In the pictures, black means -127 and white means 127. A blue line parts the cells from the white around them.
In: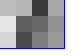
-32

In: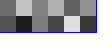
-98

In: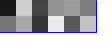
41

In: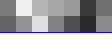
19

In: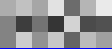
-66

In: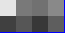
-41
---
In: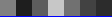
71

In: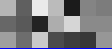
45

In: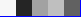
34

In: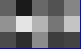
52

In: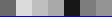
41

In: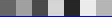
85

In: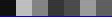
-73

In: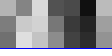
-8

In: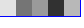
26

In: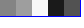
120
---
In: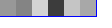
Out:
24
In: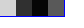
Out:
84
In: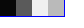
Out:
-120
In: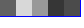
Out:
-30
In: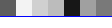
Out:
-34
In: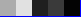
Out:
44
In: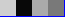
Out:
79
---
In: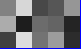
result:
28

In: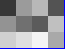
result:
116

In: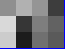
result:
-15

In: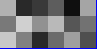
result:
31

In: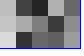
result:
-31

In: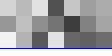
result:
-30

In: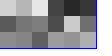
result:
20

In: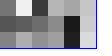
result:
-96
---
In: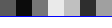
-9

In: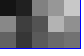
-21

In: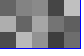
-11

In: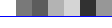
23

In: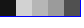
27

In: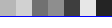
14
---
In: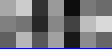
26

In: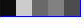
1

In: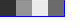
-20

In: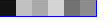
84

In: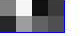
-69

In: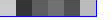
-14

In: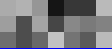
-106

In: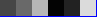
-124

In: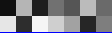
-14
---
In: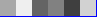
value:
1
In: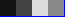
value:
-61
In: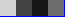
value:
-61
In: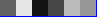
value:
-56
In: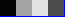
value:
36
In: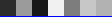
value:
-2
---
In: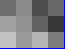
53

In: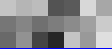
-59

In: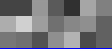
-45

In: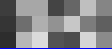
91

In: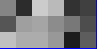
44

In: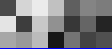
59

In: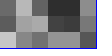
-14

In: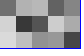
18

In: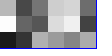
49
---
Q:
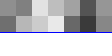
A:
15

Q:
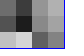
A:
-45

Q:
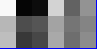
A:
55

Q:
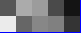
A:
-40

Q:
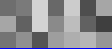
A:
38

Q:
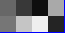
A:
-24

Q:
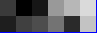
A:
-69
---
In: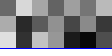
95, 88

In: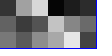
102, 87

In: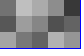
63, 50

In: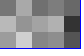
79, 57

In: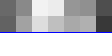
114, 108

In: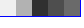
112, 50

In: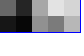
99, 85

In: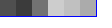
77, 64

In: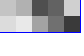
105, 92
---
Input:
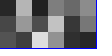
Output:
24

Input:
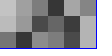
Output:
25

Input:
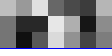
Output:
-87

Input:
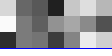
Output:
-4

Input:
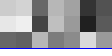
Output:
111

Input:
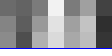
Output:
-34

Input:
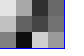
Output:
-28

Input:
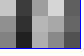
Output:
-80
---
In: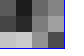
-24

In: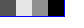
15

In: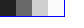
79

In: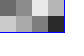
105

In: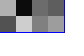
-19

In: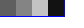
67

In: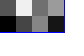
-15

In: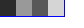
-39

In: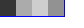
78
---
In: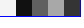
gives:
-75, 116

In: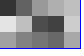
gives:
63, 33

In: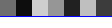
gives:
-67, -17

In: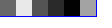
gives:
35, -23

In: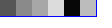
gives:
60, -41

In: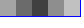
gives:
65, 36

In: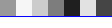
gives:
-58, 25

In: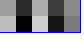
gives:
9, 60

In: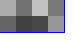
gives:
-6, -27
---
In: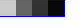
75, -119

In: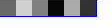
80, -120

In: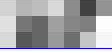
125, -62

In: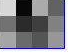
87, -119

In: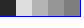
93, -86

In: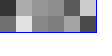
97, -74

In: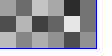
102, -82

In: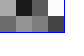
124, -101
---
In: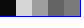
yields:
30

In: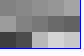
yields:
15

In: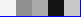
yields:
42

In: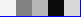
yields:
54

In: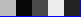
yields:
-53

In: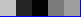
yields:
-125

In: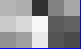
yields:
-77

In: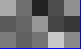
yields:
-94
